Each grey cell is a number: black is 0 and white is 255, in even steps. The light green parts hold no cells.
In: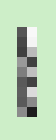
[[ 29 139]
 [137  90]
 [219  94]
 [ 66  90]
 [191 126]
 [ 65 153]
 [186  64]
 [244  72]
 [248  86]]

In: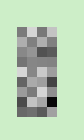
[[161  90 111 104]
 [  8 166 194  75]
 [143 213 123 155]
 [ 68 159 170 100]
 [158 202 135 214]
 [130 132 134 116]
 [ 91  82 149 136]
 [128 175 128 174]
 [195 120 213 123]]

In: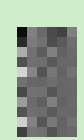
[[105 101  83 112 116  65]
 [113  99 120  86 130 207]
 [104 105  91 109 111  83]
 [106  99 128  95 107 156]
 [104 103  86 112 114  73]
 [105 103 110 102 103 113]
 [114 100 118  85 133 213]
 [104 104  90 110 112  81]
 [107  98 128  93 113 173]
 [110  91  78 113 123  43]
 [127  66  75 105 129  12]]

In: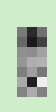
[[129 172 131]
 [239  32 171]
 [119 159 127]
 [178 174 150]
 [161 140 143]
 [ 65  26 104]
 [112  42 122]]

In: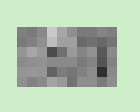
[[142 122 141 142 115 153 163 138 130 143]
 [137  47 140 129 118 124  99 149 151 149]
 [130  84 131 123 138 138 137 146 143 139]
 [139  89 145 133 154 112  76 153 166 149]
 [117 104 113 106 160 160 188 143 129 123]
 [127 133 122 122 143 167 201 137 122 128]]

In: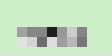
[[118 183 157 221 108 211 225]
 [133 204 151  29 134 134 162]]

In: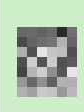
[[185 152 196 201 160 176]
 [176 178  97 144 105 150]
 [230  87 142 205 180  67]
 [ 91  81 203  84 206  80]
 [ 79 190 196 229  82 175]
 [101 179 117 110  99  75]
 [111  42 107  99 107 103]]

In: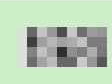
[[ 87 150 201 104 103 188 162 109 222]
 [120 172 126 143  48 161 192 130 222]
 [125 123 193 172 161 182 160  63 222]
 [150 157 110 199  78 153 195 104 222]]

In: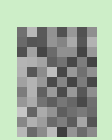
[[138 107 148  62 187 139 106 183]
 [ 84 166  92 126 107 157 177 135]
 [107 122 111  94 147 171 101 198]
 [111  73 103 119  94 115 171 151]
 [142  87 153  75 155  97 179 124]
 [ 71 124  68 134  74 152 179 161]
 [144 112 153  71 190 140  87 177]
 [ 67 125  71 115  96 163 176 180]
 [152  68 143 144 107  69 162  80]
 [178  87 170 132 148  88  85 106]
 [143  82 152  82 146  89 184 112]]
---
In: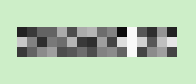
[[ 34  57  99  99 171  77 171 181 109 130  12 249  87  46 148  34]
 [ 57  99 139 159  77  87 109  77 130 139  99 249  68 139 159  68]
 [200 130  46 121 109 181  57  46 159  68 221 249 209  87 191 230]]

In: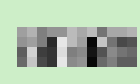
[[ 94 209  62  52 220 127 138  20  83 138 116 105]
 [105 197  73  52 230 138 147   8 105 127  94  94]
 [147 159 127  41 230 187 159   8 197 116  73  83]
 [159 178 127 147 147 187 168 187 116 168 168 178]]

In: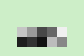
[[ 30  51  18 188 135]
 [197 154  72 103 240]]

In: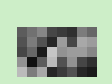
[[ 70 103  26 197 146 156 156 134]
 [ 82 124  82  38 156  70 168 156]
 [ 92 113 134  70  59  48 124 103]
 [146  16  92 187  82 146  70  48]
 [187 124 168  38  59  82  38  26]]

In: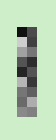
[[ 16  75]
 [ 36  84]
 [ 84  45]
 [106 173]
 [118  96]
 [137 128]
 [161 118]
 [182  56]
 [206  65]]

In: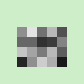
[[ 37 143 205 173  25]
 [103 103  49  60 131]
 [143 228 113 184  81]
 [196 164 122 184  93]]
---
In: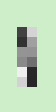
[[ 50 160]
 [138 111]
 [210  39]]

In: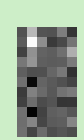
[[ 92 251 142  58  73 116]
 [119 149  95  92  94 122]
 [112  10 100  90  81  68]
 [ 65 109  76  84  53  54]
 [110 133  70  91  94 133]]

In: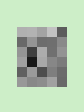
[[105 148 109 111 137]
 [160  24 168 135 123]
 [152 136 141 161 105]]

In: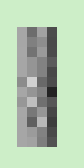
[[166 128 142  74]
 [166 149 130  91]
 [140 209 105  76]
 [151 191 112  86]
 [166  96 184  61]
 [166 162 126  82]]

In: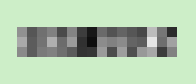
[[169  92 115 175 108 155  49  14 140 129 139 100  93 229 110 161]]

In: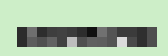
[[ 44  93  80  98  65 189  79  96  94  84 219  74  47  78]]
